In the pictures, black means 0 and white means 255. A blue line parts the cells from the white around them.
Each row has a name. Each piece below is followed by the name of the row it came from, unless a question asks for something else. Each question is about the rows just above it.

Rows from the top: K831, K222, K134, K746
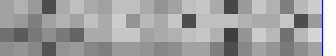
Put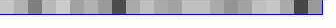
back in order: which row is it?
K831
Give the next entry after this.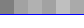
[204]
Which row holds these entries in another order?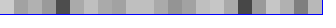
K831

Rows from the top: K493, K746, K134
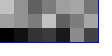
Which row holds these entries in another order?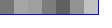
K493
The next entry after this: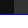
[59]

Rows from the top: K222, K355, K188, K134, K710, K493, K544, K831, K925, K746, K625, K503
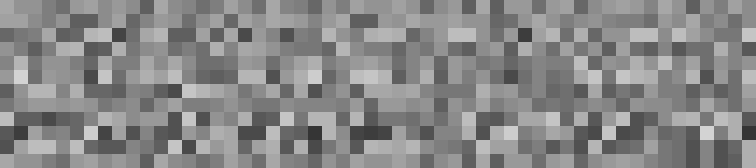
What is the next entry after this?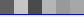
[103]
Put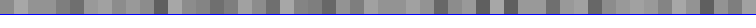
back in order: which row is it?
K222
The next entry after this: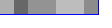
[189]
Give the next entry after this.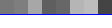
[111]
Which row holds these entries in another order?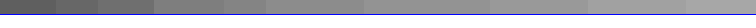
K355
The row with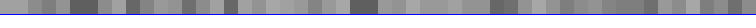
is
K355
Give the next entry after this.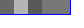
[111]

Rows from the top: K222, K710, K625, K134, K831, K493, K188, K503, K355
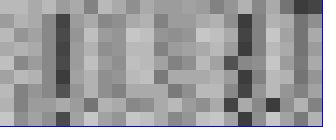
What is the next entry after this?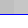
[162]
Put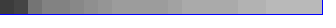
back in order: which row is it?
K134
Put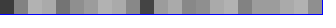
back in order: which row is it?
K710
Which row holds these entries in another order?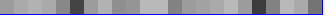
K134
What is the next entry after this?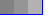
[136]

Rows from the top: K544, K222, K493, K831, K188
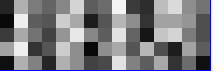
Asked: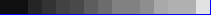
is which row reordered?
K188
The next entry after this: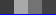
[149]
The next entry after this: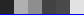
[129]
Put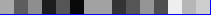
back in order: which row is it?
K222

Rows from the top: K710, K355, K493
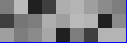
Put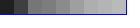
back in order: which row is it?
K355
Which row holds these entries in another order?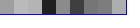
K355
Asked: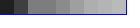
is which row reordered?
K710
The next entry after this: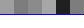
[63]

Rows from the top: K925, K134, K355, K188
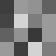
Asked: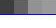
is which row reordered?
K925
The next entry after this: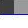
[146]
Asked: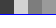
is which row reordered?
K188

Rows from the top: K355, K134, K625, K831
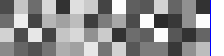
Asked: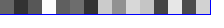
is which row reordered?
K625
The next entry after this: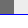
[68]
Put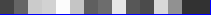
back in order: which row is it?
K625
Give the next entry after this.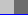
[216]

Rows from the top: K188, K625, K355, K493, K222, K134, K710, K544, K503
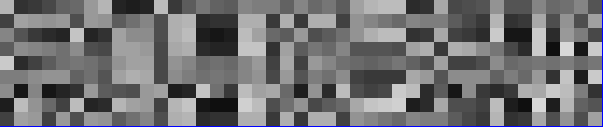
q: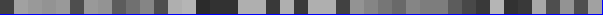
K625
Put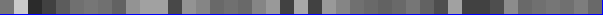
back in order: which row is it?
K222
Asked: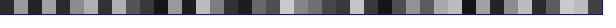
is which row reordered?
K355

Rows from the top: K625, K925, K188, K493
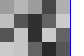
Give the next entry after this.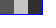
[203]
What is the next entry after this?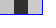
[99]
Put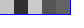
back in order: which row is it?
K188
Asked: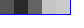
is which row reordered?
K493
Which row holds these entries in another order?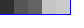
K188

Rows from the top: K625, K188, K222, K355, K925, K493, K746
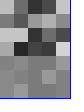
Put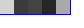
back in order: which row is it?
K355
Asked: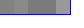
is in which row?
K925
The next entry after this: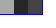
[59]
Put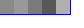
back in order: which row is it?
K188
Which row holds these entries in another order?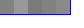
K493
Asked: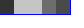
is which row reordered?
K222
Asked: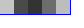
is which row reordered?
K625

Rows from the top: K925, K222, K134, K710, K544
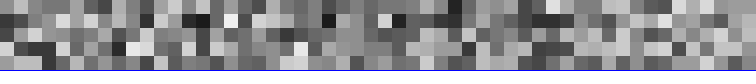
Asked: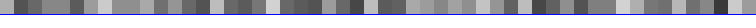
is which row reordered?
K544
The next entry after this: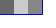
[83]
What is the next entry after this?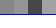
[97]

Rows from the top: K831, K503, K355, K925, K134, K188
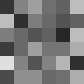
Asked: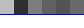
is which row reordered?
K503
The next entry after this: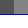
[181]
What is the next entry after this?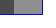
[105]
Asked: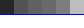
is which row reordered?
K355

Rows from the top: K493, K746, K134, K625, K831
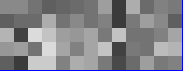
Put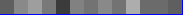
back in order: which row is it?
K746
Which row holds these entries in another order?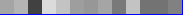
K134

